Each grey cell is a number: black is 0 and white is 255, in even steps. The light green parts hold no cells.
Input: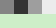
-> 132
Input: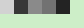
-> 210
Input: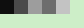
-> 14
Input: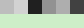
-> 189
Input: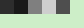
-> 45
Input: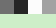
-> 111
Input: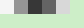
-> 245
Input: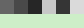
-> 101
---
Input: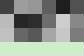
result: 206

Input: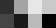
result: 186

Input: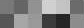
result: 38

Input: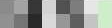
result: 94

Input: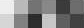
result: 95

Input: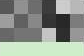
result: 39

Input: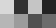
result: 80

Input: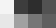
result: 118

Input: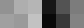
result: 56

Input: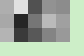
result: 186
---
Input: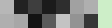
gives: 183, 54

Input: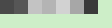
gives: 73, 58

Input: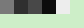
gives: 121, 237

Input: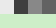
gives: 234, 98

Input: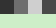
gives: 50, 73

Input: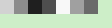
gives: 210, 106

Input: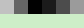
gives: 193, 155

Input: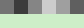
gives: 115, 95
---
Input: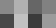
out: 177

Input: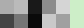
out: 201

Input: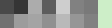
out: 185

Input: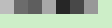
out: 167

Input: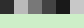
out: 186

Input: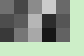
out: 182

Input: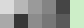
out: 183
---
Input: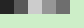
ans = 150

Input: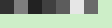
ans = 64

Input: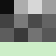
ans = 159

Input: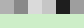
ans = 198

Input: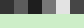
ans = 119

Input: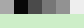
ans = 119

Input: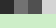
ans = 212

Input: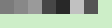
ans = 70
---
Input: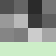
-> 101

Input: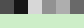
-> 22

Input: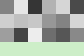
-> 230

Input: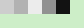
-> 178

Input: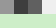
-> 62

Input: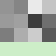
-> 133

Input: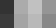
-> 171

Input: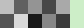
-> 96

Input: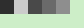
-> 203

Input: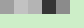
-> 194
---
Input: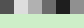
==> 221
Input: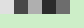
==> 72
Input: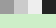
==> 203
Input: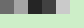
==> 164
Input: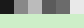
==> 136
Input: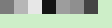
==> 182
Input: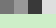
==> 152
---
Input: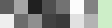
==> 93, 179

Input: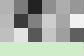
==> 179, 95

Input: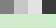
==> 128, 59

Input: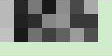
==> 185, 80

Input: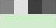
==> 132, 97

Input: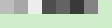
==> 189, 131

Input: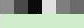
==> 142, 107

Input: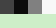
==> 66, 248

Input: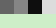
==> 100, 220

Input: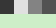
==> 54, 82
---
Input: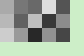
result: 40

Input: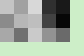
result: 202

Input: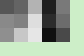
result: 230

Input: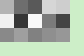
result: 129

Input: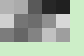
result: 131

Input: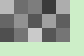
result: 202

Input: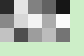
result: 157

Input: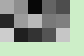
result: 51

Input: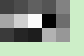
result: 29
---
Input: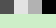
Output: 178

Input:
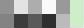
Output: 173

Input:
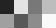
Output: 120

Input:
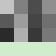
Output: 76

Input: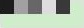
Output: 103

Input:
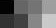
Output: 116

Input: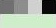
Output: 208
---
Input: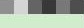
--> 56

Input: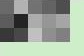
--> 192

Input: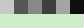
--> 63

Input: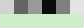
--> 12

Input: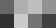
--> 203

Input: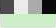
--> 236

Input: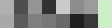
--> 105
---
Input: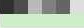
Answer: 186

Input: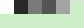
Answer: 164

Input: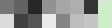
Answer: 219

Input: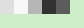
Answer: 223

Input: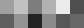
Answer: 193

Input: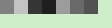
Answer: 156

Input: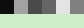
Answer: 162
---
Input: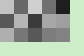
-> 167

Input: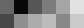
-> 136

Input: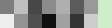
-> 52

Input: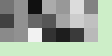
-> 205

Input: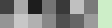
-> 102

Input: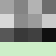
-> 155

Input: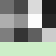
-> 252

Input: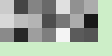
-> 172

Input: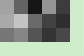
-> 66
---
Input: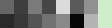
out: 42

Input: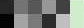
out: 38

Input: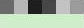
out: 71

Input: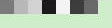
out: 60

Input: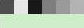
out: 79

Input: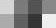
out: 83

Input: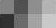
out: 81

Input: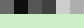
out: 65

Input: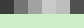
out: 81
